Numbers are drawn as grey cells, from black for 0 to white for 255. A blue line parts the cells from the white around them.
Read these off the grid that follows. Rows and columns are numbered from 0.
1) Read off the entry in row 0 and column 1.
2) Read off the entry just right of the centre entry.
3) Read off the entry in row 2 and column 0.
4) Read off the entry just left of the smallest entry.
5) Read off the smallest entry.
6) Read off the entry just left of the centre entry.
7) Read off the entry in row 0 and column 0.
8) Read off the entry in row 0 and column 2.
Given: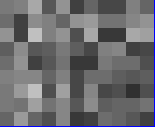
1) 128
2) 56
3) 147
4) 79
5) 48
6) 115
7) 121
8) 168

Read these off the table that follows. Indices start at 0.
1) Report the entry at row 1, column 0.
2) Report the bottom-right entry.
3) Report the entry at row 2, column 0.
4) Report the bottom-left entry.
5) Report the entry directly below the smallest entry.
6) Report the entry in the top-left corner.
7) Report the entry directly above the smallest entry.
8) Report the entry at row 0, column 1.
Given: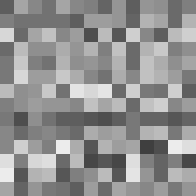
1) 127
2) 149
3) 215
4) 165
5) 127
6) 94
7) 179
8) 165

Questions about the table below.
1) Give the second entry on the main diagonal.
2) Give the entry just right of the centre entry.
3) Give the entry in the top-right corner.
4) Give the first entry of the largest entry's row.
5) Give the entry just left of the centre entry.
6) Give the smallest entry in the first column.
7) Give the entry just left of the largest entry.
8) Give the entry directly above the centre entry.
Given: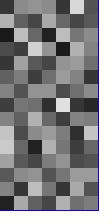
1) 97
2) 224
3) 83
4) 62
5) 111
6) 26
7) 47
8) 147
